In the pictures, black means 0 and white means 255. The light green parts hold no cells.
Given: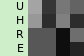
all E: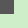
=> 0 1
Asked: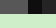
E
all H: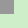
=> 0

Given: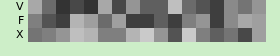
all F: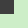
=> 2 7 8 10 13
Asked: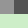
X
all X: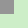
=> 2 9

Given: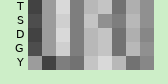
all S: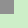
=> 5 8
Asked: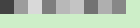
D
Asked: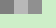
S
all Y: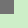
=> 3 7

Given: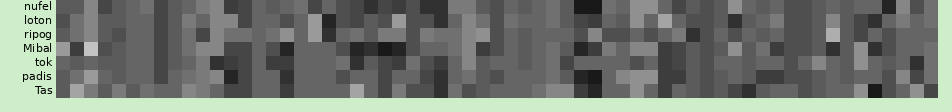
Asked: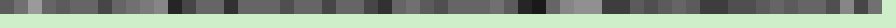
padis
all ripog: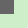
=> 5 6 14 17 20 32 34 35 36 41 43 47 49 51 58 60 61 62
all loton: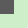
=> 3 4 8 22 36 40 47 49 54 56

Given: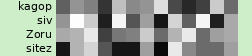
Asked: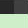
kagop
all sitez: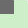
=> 10 11

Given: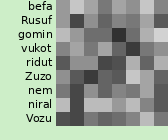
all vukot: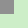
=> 7
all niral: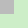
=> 0 2 3 5

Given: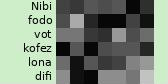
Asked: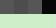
Nibi
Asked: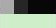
fodo
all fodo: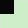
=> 3 4

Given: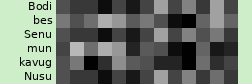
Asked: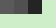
kavug
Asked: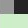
mun
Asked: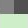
Senu

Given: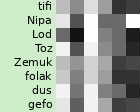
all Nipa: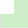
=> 2 5
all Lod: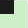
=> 5

